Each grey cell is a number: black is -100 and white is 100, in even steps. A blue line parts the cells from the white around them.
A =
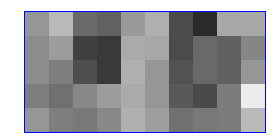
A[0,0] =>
18
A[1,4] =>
33
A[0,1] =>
45
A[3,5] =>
18
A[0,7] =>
-66
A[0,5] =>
37
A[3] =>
[-1, -12, 6, 22, 33, 18, -30, -42, -3, 85]
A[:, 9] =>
[32, 5, 18, 85, 45]
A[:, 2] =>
[-17, -50, -39, 6, -5]
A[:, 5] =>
[37, 31, 18, 18, 24]
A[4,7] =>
-6
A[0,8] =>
31
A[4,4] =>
38

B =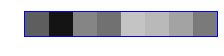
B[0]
-26
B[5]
45
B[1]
-84

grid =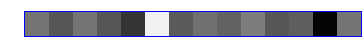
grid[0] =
-9
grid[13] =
-8
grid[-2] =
-96
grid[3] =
-32

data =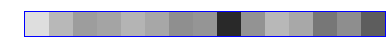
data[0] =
74
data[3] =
29
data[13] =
11
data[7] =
17

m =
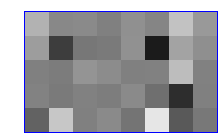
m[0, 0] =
40
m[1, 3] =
-4
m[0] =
[40, 7, 8, 0, 13, 4, 52, 20]
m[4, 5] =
80
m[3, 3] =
-2
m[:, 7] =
[20, 12, 1, 0, -6]
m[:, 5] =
[4, -79, 1, -13, 80]
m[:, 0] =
[40, 23, 0, 2, -23]
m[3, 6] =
-65
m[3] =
[2, -4, 1, -2, 8, -13, -65, 0]

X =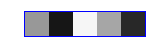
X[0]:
19
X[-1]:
-69
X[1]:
-83

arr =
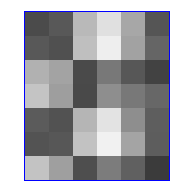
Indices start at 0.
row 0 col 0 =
-41
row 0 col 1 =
-31
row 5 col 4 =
29
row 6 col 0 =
53
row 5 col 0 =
-35
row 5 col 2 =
52
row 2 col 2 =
-42
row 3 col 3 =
11
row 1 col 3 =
87
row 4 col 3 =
78
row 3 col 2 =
-43
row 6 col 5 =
-54

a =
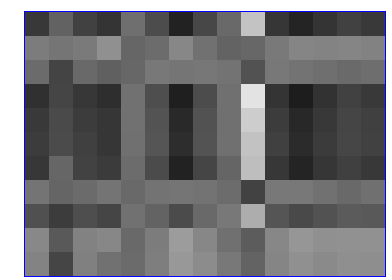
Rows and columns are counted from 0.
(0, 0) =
-56
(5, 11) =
-66
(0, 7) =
-44
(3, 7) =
-40
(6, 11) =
-72
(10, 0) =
3
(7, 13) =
-18
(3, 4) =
-11
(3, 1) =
-46
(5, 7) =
-35
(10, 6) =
19
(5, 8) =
-12
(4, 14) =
-50
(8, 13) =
-29
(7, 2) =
-16
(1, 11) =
4
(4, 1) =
-42
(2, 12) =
-13
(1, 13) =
4
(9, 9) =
-28
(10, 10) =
4
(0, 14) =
-55
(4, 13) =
-46
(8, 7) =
-18
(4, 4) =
-11
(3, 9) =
78
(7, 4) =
-18
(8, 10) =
-33
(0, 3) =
-59
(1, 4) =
-20
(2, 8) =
-10
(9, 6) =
22
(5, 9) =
52
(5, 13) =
-45
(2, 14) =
-14
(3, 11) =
-77

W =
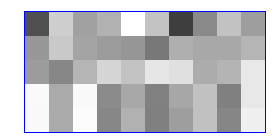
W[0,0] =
-37
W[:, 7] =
[8, 32, 35, 51, 51]
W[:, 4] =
[99, 18, 53, 32, 39]
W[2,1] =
6
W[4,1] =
33
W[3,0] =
96
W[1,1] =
58
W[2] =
[22, 6, 42, 68, 53, 80, 76, 35, 41, 82]
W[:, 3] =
[39, 22, 68, 9, 6]
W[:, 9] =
[24, 42, 82, 82, 88]
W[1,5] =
-6
